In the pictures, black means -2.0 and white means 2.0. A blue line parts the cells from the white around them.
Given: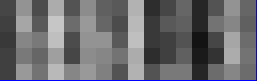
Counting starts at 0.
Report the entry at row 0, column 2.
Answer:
-0.8
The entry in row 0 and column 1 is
0.3
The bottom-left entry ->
-1.0
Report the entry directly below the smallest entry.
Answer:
-1.6
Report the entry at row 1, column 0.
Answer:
-1.0
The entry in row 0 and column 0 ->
-0.9
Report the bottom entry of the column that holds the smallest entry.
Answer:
-1.4
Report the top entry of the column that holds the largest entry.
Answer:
0.7
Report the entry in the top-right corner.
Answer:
-0.4
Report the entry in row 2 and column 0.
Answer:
-1.1
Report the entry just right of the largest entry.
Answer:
-0.3
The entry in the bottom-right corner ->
-0.3
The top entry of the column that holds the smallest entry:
-1.4
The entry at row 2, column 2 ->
-0.1
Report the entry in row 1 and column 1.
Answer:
0.6
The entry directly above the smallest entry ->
-1.4
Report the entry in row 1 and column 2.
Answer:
-0.6
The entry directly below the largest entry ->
1.0
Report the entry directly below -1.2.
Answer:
-0.3

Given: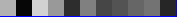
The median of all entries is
-0.4
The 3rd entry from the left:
1.3
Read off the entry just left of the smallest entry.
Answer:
0.8
